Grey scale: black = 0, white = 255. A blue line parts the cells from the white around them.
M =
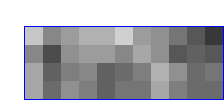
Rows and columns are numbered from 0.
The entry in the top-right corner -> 56
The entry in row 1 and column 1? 75
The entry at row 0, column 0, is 198
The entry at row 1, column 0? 135
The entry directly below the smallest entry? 87
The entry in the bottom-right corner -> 107
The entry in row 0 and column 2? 156
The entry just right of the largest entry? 156
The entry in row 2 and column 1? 97
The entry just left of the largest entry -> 177
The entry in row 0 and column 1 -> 135
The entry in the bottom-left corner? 167
